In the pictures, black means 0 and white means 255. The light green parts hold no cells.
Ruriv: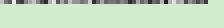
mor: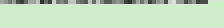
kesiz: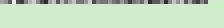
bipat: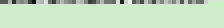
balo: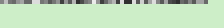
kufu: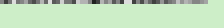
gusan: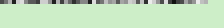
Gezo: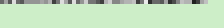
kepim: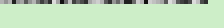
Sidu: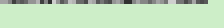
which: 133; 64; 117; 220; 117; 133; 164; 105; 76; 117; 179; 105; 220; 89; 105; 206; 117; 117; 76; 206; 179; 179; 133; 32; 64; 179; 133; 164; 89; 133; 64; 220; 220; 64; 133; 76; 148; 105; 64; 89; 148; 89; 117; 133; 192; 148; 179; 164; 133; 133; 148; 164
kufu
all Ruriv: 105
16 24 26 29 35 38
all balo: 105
3 6 7 26 45 51

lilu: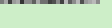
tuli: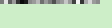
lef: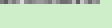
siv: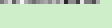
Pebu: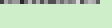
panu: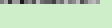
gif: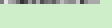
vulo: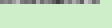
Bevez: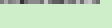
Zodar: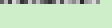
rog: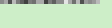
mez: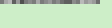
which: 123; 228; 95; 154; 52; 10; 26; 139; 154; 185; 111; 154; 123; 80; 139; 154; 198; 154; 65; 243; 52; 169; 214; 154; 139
tuli
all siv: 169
1 4 6 11 24

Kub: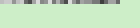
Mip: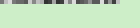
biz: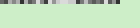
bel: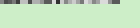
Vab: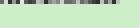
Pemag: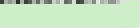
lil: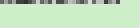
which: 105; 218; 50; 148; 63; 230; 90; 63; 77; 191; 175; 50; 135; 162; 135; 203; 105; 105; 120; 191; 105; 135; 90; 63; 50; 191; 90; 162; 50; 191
Vab
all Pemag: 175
1 3 5 8 14 21 25
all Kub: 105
6 19 26 29
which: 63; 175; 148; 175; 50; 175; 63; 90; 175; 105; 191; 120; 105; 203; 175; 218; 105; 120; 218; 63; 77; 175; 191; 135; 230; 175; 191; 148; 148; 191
Pemag
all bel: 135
0 16 23
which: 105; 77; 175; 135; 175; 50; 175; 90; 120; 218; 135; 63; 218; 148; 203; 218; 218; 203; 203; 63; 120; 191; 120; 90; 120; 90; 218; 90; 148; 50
biz

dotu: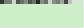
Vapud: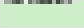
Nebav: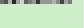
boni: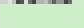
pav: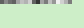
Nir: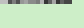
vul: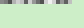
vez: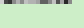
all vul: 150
8 15
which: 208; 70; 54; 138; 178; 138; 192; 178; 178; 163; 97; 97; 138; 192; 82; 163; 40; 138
vez
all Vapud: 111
3 7
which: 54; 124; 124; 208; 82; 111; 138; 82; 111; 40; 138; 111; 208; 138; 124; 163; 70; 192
dotu
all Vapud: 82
4 10

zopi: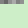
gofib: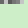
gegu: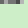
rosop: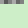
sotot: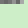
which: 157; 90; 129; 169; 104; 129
rosop
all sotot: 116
0 2
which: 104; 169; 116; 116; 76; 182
gegu
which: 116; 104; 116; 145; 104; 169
sotot

